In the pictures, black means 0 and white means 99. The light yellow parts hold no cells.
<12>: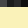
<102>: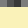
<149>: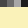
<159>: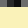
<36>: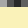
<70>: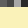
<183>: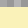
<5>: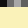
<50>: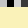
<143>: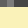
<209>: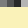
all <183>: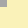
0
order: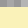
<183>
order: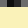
<159>
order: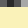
<36>
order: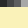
<70>
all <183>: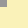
1 3

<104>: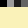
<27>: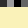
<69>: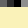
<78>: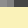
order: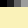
<104>
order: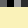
<27>
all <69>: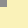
3
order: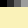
<27>

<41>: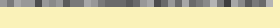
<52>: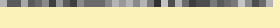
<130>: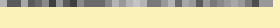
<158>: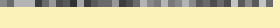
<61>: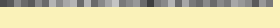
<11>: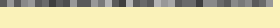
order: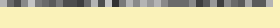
<52>
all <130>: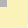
0 16 18 20 24
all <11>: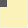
0 2 5 8 11 12 16 19 21 25 32 36

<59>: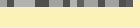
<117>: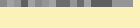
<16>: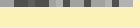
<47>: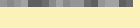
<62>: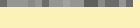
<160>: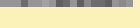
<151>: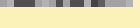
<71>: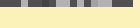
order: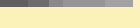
<117>
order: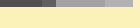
<59>
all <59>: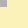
2 3 4 10
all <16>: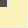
2 3 5 6 9 12 16
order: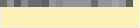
<160>
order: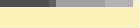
<16>
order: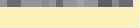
<62>

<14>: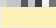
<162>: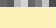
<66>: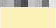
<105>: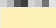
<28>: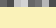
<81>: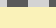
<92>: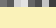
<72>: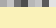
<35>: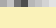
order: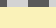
<81>
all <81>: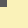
1 2 3 7

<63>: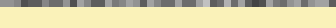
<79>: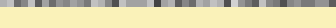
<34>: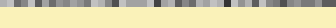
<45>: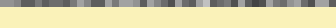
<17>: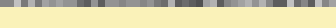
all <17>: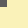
12 14 25 27 31 39 40 44
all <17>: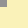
7 9 10 13 15 16 18 19 21 33 36
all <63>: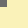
7 8 23 24 26 27 31 33 40 43
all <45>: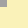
11 15 17 18 21 25 28 34 38 42 45 46
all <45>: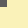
3 4 6 9 13 14 20 27 30 35 47
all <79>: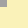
6 10 18 19 20 23 29

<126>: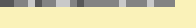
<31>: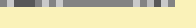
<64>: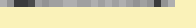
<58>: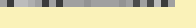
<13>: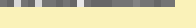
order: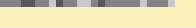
<126>
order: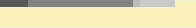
<31>
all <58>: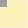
0 5 7 9 10 11 13 14 15 16 18 20 24
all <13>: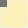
0 3 6 7 9 12 16 17 18 20 21 23 24

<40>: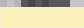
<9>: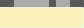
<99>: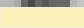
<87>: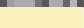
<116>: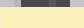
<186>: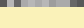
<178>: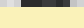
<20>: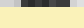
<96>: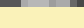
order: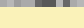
<186>
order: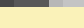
<40>
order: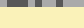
<9>
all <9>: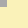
2 3 4 5 6 8 9

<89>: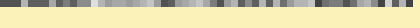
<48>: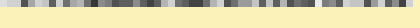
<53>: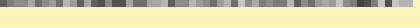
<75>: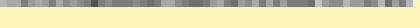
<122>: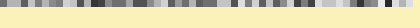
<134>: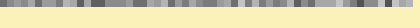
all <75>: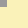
4 6 10 30 34 40 46 50 51 56
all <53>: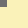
5 8 19 20 30 33 44
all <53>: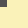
14 16 17 52 55

